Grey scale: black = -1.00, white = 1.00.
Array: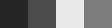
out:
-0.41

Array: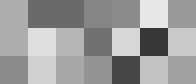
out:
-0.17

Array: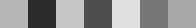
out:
-0.66

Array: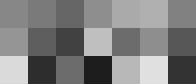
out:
-0.04

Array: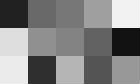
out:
-0.18

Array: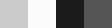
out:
0.97

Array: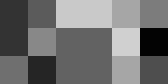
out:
-0.29

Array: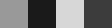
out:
-0.80
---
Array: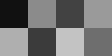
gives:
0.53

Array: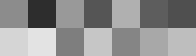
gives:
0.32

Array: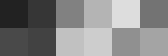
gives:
0.13

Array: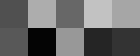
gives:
-0.71

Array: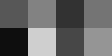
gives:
-0.44

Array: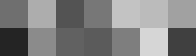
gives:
0.68
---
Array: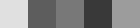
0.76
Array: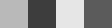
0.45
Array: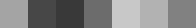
0.29
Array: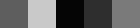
-0.26
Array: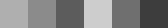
0.37
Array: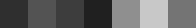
-0.63
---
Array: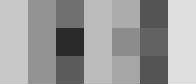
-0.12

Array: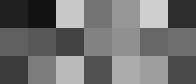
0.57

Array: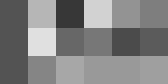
-0.57

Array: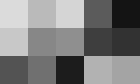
0.67

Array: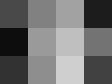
0.27

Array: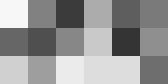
-0.54
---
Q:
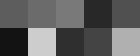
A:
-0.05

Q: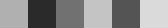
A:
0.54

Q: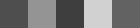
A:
-0.51

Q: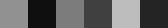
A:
-0.50

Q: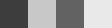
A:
0.57

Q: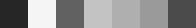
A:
0.37

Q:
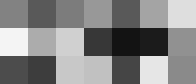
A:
-0.30

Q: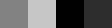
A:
0.55

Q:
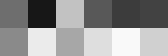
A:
-0.31
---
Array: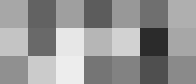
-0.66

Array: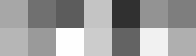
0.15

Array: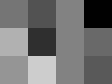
0.02

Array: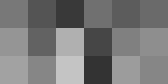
0.00

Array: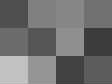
0.12

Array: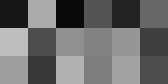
0.18

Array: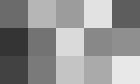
0.07

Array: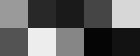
-0.46

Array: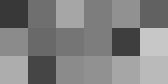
-0.51
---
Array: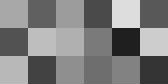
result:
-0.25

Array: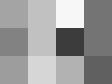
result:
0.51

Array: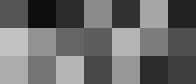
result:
-0.89

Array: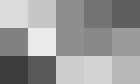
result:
0.55

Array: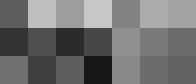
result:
0.50

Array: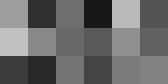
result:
-0.63

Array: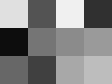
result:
-0.35

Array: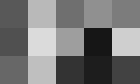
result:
0.45
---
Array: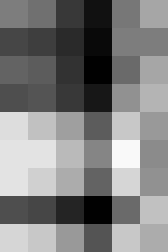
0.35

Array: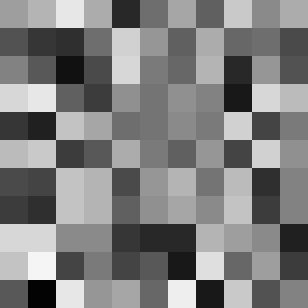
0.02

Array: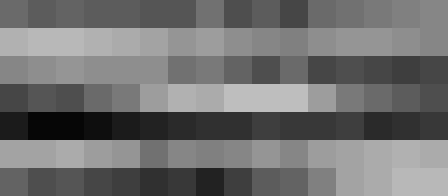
0.44

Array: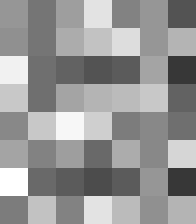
0.41

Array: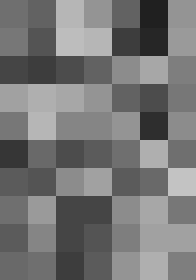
-0.01

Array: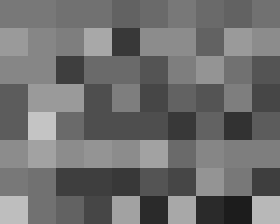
0.44

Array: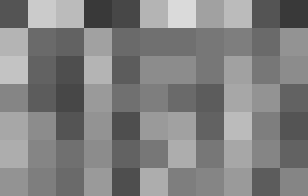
0.04

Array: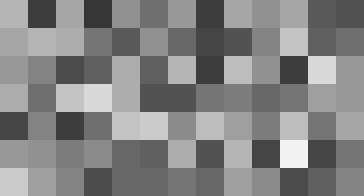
0.03

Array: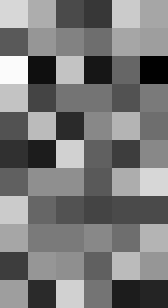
-0.72
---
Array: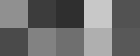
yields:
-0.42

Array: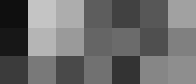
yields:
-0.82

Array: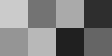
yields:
0.17

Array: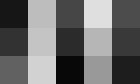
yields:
-0.61

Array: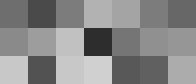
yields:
0.08

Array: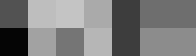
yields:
-0.96
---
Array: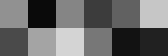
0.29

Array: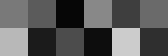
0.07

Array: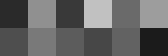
0.13

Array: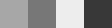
-0.07

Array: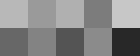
0.38

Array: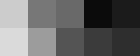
0.22

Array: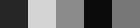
-0.07

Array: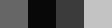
-0.54

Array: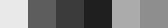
0.11

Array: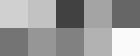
0.52
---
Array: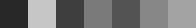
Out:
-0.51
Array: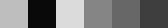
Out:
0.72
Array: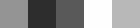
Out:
-0.30
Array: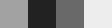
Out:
-0.18
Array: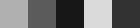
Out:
-0.82
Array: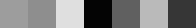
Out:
0.75
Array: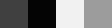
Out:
0.89
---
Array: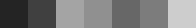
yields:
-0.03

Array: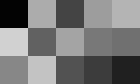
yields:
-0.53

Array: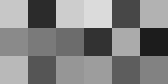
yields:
-0.27

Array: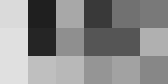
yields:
0.27

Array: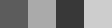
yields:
-0.56

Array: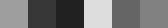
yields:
-0.21

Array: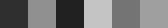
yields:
-0.09

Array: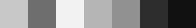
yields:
-0.65
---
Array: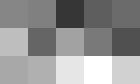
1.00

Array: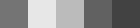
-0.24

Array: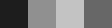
0.53

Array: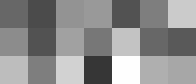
0.37

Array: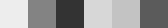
0.53

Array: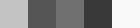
-0.55
